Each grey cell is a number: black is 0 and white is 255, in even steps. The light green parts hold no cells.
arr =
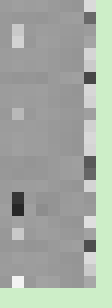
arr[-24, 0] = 156
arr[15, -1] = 212
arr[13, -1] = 88
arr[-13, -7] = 159
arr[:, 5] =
[151, 157, 154, 153, 151, 151, 158, 151, 150, 153, 152, 151, 151, 157, 157, 151, 154, 155, 150, 153, 157, 150, 152, 152]
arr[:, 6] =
[149, 158, 153, 152, 149, 150, 160, 149, 150, 152, 150, 149, 149, 159, 158, 149, 156, 156, 149, 152, 159, 149, 150, 150]
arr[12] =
[156, 160, 157, 157, 154, 151, 149, 212]
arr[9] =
[153, 185, 153, 158, 156, 153, 152, 159]
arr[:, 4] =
[154, 153, 156, 157, 154, 154, 154, 154, 153, 156, 153, 153, 154, 154, 154, 154, 148, 148, 154, 157, 154, 154, 153, 160]
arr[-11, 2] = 149
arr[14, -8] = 152
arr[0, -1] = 218
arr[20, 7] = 78
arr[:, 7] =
[218, 105, 156, 164, 213, 202, 71, 215, 210, 159, 208, 216, 212, 88, 102, 212, 151, 154, 223, 162, 78, 218, 201, 167]
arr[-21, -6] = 152
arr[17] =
[159, 39, 159, 141, 148, 155, 156, 154]
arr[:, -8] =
[156, 153, 153, 153, 156, 156, 151, 156, 156, 153, 156, 157, 156, 151, 152, 155, 155, 159, 156, 152, 151, 155, 156, 152]
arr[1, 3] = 150
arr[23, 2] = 153
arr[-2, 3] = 156
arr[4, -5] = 157
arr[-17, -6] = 157

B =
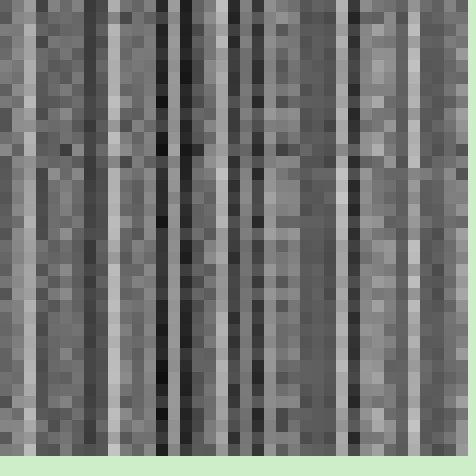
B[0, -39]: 99
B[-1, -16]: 92
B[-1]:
[122, 127, 186, 87, 83, 122, 85, 80, 86, 195, 121, 100, 135, 30, 134, 59, 91, 90, 150, 80, 120, 53, 147, 92, 123, 98, 95, 91, 165, 74, 139, 161, 104, 91, 173, 101, 77, 89, 152]
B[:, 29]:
[57, 37, 68, 47, 63, 72, 65, 44, 73, 40, 50, 58, 94, 44, 79, 41, 53, 39, 71, 46, 64, 50, 59, 78, 55, 70, 45, 58, 51, 48, 66, 72, 50, 39, 80, 90, 41, 74]
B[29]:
[98, 133, 172, 81, 102, 130, 96, 71, 80, 187, 111, 95, 133, 41, 144, 54, 99, 96, 160, 63, 125, 74, 151, 118, 134, 87, 93, 86, 174, 48, 139, 136, 114, 93, 161, 92, 85, 111, 154]
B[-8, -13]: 95
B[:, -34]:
[106, 109, 101, 112, 117, 95, 89, 122, 97, 135, 112, 113, 61, 107, 105, 124, 131, 126, 104, 141, 110, 106, 137, 114, 138, 112, 115, 110, 108, 130, 109, 95, 109, 130, 90, 108, 116, 122]
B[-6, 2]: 169
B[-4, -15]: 98
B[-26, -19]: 101
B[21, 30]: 111
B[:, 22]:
[143, 130, 133, 142, 133, 129, 133, 139, 138, 151, 126, 145, 122, 127, 147, 148, 162, 145, 149, 159, 129, 129, 150, 132, 149, 137, 140, 147, 137, 151, 151, 141, 140, 141, 135, 129, 131, 147]
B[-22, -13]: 87
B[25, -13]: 93
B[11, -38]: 122
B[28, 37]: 111
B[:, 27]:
[93, 74, 86, 89, 79, 84, 82, 80, 89, 83, 68, 88, 81, 69, 102, 91, 100, 86, 89, 83, 77, 75, 77, 82, 74, 88, 85, 90, 84, 86, 90, 87, 85, 77, 89, 89, 75, 91]
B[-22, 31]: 116
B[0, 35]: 109
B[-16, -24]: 62
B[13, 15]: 33
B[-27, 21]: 54
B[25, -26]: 36
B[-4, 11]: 106
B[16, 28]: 197
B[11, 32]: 113
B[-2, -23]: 90
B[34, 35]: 97
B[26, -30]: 176
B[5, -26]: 37
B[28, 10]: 111
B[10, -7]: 149
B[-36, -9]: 134
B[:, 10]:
[114, 72, 120, 109, 103, 115, 121, 100, 135, 98, 80, 124, 137, 72, 122, 105, 112, 102, 135, 101, 99, 89, 102, 107, 97, 119, 109, 126, 111, 111, 133, 138, 114, 91, 137, 114, 88, 121]
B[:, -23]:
[99, 103, 73, 94, 82, 70, 71, 90, 76, 104, 91, 87, 48, 99, 114, 102, 115, 97, 98, 111, 80, 87, 100, 77, 102, 77, 89, 94, 82, 99, 99, 81, 85, 98, 70, 71, 90, 91]
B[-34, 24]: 124

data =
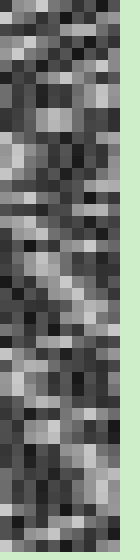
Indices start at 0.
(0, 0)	52
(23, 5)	201
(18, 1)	165
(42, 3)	50
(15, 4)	47
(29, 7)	53
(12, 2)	142
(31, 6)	24
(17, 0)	79
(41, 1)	59
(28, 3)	149
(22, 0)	66
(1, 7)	50
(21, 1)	108
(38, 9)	109
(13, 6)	26
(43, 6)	199
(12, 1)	196
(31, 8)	50
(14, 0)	197
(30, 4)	109
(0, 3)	202
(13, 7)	82
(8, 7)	148
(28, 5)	191
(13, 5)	81
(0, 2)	153
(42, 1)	123
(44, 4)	196
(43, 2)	82
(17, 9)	110
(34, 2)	29
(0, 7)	83
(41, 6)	109
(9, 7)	64
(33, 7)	73
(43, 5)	155
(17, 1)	64
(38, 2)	34
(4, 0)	152

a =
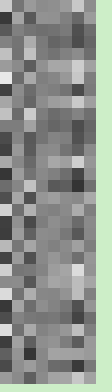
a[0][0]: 203
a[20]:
[184, 119, 166, 137, 129, 139, 160, 126]
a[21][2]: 80
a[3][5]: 108
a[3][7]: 102
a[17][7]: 127
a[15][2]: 193
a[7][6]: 75
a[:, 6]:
[200, 104, 80, 77, 140, 205, 199, 75, 201, 131, 77, 82, 96, 207, 69, 52, 137, 172, 107, 88, 160, 111, 220, 188, 188, 81, 68, 190, 92, 161, 58, 199]
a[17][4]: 129
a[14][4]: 128
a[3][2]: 172
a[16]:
[79, 167, 80, 150, 158, 141, 137, 169]
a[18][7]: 138
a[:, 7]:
[141, 155, 109, 102, 110, 161, 126, 123, 159, 111, 102, 107, 138, 150, 141, 112, 169, 127, 138, 136, 126, 150, 147, 165, 128, 148, 111, 127, 153, 154, 120, 162]
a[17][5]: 138
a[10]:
[125, 125, 162, 115, 102, 110, 77, 102]
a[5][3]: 145
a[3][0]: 130
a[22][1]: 118
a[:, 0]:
[203, 57, 89, 130, 192, 155, 232, 64, 166, 193, 125, 75, 65, 169, 54, 109, 79, 209, 63, 61, 184, 67, 207, 139, 219, 56, 77, 220, 61, 96, 74, 154]
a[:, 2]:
[154, 89, 116, 172, 193, 93, 169, 108, 102, 203, 162, 89, 91, 105, 115, 193, 80, 177, 74, 97, 166, 80, 121, 87, 174, 109, 120, 169, 95, 53, 156, 95]
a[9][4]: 108
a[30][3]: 135
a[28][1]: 161
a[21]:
[67, 154, 80, 137, 150, 136, 111, 150]
